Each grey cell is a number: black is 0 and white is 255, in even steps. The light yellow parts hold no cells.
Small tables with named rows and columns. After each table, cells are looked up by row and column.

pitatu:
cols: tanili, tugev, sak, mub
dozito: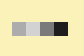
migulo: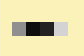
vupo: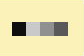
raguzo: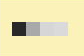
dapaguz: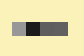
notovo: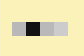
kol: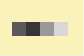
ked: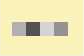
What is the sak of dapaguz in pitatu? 94
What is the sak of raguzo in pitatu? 214
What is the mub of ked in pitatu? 146
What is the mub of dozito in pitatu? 29
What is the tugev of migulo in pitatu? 14
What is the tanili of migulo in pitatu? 143
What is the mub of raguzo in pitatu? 218
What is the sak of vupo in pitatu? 144
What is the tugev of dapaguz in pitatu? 27
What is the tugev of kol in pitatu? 54
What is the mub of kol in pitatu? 215
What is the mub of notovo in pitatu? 204

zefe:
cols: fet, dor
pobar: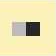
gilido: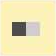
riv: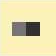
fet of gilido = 77
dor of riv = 50
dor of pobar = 39
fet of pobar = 187
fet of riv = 117
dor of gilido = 206

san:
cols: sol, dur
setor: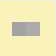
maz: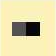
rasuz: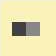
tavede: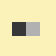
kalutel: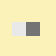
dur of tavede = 177
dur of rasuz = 135
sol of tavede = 55
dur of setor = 171
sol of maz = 82
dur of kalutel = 116

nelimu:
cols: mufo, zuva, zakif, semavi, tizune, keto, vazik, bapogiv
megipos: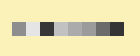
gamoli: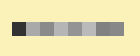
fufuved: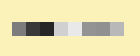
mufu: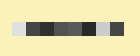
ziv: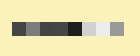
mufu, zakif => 48
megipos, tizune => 171
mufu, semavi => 82
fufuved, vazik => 144
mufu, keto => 41
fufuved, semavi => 208

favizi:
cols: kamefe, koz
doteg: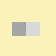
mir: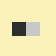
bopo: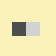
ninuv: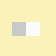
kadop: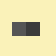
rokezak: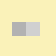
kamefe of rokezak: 178
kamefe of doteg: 165
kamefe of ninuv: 201
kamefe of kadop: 85
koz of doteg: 217
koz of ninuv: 251
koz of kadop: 59
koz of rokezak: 208
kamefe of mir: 45
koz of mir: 200
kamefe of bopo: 77
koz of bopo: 210

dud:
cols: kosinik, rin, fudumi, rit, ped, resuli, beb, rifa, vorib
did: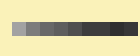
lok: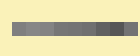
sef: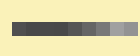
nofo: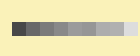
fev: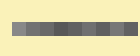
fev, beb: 96
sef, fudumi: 74
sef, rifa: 160
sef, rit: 73
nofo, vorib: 221
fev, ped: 97
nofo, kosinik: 72
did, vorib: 55
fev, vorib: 98
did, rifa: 47
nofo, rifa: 176
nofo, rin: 104
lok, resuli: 112
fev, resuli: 112
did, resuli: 61
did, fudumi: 104
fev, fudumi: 105
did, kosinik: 162
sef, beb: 120
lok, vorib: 115

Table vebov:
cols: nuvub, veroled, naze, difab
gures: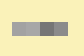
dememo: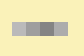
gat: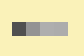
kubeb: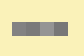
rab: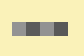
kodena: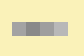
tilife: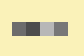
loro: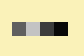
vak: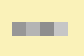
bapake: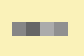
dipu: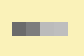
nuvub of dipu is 107
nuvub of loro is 95
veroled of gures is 167
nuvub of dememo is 186
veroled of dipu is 125
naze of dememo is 132
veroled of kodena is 137
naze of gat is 174
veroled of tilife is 77
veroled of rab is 91
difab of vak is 198
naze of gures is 118
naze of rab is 146
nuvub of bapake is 134
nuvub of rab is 147
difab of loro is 8
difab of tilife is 119
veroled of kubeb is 122
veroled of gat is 147
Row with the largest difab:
vak

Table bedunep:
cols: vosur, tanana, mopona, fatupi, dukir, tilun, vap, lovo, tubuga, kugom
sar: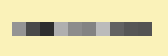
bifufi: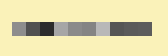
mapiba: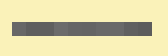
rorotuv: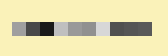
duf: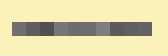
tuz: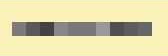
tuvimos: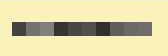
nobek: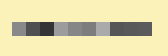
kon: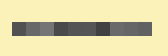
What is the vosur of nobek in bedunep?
137
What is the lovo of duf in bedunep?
91
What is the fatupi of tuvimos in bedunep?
52
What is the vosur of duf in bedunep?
111
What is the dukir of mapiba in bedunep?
101
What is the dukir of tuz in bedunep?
120
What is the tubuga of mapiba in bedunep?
96
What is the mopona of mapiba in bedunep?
95
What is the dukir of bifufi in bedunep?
138
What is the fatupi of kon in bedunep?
74
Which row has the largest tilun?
rorotuv

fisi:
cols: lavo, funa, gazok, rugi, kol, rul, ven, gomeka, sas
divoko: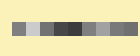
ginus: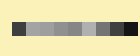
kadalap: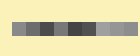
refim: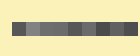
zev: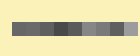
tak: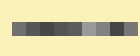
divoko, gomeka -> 121
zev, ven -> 122
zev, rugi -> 73
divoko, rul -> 127
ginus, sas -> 21
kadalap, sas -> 141
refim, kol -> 87
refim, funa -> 130
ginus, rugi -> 144
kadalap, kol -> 68
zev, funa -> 106
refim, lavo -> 87
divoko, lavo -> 127
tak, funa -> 87
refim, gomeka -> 97
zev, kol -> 90
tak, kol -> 92
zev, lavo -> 103
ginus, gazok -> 158
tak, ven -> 129

